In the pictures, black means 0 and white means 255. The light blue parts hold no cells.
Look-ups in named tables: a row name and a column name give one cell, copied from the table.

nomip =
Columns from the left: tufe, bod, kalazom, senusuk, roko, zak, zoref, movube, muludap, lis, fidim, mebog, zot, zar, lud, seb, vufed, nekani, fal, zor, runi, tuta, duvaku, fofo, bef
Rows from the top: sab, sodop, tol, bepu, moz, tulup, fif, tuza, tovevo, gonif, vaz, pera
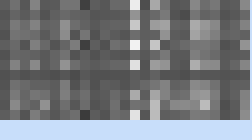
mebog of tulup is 86
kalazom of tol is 108
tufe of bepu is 82
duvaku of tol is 91
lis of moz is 94
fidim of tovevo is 93
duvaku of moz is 81
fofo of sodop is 88
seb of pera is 187
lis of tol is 89
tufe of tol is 89
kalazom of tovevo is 105
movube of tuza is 76
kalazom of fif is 100
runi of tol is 151
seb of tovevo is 117
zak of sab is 90
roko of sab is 89

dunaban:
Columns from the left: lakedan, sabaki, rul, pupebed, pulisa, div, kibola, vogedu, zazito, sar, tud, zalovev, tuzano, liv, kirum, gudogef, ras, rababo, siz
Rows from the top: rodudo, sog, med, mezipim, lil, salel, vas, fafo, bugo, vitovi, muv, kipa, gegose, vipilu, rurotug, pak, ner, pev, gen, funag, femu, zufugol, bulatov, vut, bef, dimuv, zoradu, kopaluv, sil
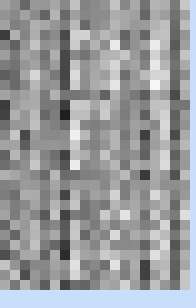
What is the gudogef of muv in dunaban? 192
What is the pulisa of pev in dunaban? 106
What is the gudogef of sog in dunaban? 171
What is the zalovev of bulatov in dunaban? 130
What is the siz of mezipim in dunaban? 149
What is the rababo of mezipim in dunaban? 102
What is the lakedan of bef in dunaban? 110
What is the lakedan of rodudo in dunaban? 162
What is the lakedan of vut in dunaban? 142
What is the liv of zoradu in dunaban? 173
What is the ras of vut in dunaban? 186

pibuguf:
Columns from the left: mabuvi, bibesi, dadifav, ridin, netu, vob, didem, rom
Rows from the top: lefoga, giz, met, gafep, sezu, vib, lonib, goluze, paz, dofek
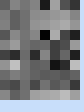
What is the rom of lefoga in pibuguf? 52
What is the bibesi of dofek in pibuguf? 96
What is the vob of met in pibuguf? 161
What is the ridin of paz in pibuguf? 72
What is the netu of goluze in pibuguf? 91
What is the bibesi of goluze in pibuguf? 125
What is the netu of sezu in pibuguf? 105
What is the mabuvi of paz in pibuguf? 84
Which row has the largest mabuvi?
lonib

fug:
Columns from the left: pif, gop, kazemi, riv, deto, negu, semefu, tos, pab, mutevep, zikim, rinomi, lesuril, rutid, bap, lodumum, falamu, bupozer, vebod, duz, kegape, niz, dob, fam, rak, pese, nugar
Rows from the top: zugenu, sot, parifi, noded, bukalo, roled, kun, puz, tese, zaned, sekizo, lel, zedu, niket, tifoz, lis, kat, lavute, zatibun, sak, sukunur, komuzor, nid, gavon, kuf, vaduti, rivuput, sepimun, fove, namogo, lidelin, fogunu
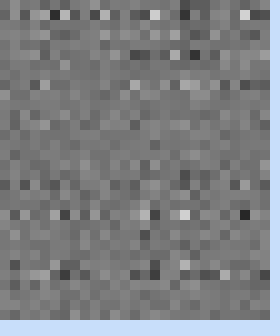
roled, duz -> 51
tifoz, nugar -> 121
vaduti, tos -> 111
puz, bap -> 115
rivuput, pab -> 131
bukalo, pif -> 115
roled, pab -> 116
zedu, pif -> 125
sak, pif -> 114
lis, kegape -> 127

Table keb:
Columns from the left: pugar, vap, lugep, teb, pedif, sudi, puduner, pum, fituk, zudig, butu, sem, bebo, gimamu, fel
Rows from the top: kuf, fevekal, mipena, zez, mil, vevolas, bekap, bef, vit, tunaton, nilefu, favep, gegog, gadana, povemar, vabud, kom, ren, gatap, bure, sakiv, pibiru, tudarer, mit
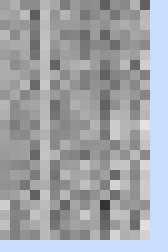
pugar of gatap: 145
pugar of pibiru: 176
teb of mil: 105
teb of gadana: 162
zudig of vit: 147
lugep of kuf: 140
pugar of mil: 165
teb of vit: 105
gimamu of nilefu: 124
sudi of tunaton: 155
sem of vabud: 168
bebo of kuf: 136
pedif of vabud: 194
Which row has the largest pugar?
sakiv

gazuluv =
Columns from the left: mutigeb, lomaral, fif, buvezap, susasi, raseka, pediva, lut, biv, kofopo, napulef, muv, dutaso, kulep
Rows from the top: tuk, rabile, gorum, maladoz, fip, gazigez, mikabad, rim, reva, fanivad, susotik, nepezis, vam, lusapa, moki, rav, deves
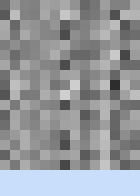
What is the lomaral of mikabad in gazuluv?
121
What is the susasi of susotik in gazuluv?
133
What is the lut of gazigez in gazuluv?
104
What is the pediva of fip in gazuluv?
169
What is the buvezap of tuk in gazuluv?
129
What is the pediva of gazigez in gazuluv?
138
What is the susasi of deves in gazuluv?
139
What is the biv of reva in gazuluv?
115
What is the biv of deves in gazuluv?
120
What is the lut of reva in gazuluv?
206
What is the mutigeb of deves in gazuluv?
160
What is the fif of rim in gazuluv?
142
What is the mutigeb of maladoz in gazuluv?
165
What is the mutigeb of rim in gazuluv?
113
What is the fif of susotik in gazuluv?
169
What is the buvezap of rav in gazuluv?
127
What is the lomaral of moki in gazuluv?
129
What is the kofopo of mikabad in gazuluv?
162
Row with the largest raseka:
gazigez

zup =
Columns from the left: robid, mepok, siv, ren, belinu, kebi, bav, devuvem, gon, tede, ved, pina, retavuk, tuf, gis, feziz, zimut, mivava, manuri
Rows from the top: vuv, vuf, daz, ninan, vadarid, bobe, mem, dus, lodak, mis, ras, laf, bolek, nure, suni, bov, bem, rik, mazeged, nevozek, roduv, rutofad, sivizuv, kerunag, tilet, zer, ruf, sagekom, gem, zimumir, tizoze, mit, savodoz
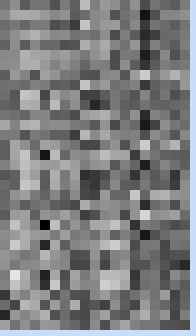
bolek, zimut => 143
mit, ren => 152
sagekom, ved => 185
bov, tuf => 60
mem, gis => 51
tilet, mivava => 116
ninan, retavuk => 126
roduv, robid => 105
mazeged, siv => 199
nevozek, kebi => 133
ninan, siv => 162
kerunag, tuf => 101
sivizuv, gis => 123

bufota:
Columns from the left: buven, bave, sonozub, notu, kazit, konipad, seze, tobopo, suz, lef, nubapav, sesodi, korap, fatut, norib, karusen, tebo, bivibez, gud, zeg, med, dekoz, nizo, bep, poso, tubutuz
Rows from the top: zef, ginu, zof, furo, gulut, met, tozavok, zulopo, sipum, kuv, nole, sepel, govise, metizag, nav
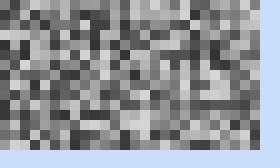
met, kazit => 180
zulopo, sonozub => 97
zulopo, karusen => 117
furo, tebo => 91
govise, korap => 192
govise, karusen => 138
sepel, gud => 160
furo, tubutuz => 126
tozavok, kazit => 162

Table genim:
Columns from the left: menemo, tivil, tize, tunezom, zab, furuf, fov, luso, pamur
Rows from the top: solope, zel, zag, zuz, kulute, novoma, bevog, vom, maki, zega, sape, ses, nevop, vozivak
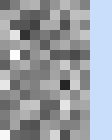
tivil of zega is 147
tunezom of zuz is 99
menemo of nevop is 113
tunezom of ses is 154
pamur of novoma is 106
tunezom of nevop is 82
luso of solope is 159
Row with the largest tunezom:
sape

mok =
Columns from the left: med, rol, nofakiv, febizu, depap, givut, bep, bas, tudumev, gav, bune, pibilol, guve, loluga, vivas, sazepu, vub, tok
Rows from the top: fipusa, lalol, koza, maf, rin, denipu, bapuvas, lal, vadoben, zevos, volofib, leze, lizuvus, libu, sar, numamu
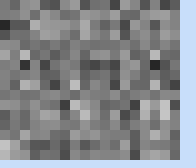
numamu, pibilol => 131
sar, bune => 125
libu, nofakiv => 164
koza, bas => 135
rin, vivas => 136
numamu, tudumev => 120
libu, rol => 117
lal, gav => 110
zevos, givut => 137
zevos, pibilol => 139
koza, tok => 131
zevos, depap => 132
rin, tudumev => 119
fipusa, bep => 138
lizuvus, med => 100
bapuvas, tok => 118
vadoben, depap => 105
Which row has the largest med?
sar

